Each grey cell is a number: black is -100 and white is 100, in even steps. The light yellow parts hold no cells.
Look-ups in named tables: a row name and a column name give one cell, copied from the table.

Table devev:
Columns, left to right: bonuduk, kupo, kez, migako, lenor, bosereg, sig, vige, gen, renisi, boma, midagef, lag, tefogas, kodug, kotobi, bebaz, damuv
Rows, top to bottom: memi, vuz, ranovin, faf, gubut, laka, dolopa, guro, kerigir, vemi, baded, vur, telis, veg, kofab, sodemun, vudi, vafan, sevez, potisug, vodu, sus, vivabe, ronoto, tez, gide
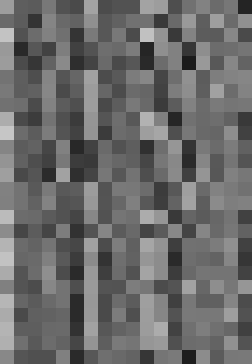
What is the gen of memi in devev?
-36
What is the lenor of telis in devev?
27
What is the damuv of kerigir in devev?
-55
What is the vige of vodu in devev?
-34
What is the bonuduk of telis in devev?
25
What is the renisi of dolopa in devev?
-16
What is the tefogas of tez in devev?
-15
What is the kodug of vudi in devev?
5
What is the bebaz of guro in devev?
-8
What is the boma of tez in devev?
18
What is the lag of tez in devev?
-37
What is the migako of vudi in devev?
-46
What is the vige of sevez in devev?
-60
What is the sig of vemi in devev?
16
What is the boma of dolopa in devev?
-20
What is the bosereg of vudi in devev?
-61
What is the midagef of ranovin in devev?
16
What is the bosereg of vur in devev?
-53
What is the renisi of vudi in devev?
-18
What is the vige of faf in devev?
-14

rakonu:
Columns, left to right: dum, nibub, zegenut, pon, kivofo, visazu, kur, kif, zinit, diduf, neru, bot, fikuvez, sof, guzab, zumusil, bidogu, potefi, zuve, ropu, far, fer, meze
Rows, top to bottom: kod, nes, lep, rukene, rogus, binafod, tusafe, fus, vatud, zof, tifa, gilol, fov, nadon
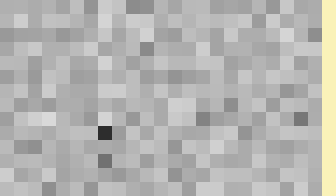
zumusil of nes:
46
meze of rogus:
38
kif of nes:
66
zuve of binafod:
42
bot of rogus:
54
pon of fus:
22
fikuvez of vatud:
58
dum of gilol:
38
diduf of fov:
32
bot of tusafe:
54
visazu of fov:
36
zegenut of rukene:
57
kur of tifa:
32
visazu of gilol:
38
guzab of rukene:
61
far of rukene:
48
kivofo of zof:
45
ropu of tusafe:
42
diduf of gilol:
47

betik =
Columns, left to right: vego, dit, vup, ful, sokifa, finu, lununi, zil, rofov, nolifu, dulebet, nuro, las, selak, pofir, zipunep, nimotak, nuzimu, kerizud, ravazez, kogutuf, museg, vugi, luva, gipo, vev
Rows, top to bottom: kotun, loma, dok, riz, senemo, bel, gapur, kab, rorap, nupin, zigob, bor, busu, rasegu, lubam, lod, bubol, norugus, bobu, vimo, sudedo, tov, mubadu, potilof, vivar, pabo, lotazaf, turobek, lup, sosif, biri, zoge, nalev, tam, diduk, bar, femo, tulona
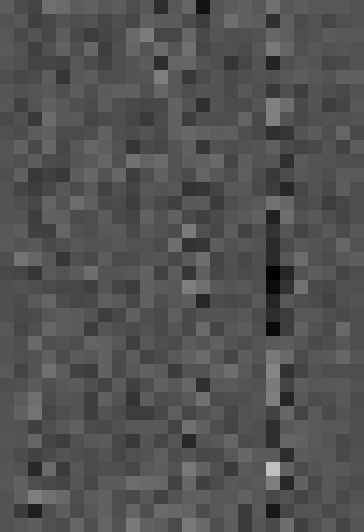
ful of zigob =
-19
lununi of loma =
-36
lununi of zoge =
-31
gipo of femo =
-36
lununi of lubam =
-26
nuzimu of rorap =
-22
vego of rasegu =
-36
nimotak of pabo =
-46
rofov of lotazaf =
-42
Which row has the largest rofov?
busu

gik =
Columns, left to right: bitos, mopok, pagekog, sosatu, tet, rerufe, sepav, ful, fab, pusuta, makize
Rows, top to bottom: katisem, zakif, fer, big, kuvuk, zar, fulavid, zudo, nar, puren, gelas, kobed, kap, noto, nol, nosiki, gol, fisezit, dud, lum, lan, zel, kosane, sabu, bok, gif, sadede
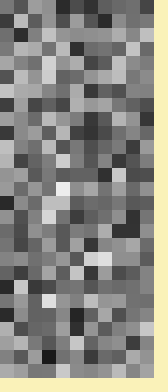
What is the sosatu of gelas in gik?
46
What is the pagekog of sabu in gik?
-20
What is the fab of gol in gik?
-60
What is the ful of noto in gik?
-10
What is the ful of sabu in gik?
-29
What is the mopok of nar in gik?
8
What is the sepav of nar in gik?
-56
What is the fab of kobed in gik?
-55
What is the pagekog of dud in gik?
-12
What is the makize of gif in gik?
15
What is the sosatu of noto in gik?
-10
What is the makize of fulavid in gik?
1
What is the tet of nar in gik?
17
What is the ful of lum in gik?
22
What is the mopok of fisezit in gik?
-45
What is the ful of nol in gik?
-19
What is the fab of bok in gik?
12
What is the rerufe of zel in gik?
0
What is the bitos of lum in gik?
-22
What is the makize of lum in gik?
3

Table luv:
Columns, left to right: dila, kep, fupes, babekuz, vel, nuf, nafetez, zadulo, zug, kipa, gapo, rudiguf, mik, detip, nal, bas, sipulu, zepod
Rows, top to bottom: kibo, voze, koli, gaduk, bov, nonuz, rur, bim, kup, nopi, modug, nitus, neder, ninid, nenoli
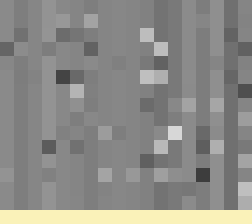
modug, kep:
-1
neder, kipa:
19
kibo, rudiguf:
-10
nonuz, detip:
10
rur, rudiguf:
-10
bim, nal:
-2
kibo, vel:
7
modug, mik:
-5
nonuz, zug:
6
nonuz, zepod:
4
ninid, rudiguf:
-10
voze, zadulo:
4
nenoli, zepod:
36
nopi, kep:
-1
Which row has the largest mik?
nopi

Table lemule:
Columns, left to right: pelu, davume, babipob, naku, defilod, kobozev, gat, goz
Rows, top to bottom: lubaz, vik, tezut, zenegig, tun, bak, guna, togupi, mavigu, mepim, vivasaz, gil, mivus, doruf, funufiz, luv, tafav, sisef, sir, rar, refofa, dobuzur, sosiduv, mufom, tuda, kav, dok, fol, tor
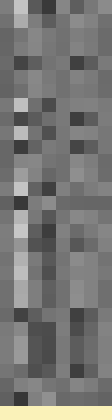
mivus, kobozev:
12
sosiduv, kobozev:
-50
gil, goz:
-16
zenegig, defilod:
-12
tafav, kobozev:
-16
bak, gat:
-4
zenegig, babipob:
5
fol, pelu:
-20
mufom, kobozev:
-40
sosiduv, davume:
-48
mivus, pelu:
-15
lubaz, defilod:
5
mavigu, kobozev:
-51
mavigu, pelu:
-16
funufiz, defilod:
-17
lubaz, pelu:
-2
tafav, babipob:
-26
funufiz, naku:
10
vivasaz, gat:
-27

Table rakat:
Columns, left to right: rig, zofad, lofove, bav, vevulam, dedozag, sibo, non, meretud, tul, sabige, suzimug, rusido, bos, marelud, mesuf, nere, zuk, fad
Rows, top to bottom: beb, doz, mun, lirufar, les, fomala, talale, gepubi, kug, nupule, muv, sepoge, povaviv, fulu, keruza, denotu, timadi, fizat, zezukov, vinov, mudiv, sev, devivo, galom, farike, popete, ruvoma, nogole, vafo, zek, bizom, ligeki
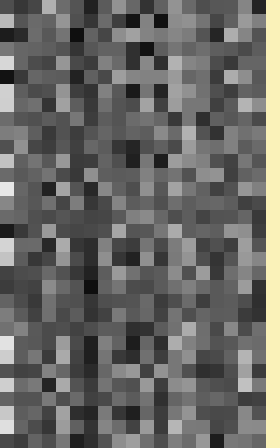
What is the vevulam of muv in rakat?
-32
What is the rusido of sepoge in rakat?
23
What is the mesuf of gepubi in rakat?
-50
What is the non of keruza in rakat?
-43
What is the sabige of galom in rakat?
-61
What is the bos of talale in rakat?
14
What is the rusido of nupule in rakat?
-17
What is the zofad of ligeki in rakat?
-52
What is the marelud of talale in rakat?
-11
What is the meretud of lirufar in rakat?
-23
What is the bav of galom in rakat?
-41
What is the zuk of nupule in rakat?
-12
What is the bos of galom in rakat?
35
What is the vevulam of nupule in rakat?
-36
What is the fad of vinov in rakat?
-19
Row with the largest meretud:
timadi

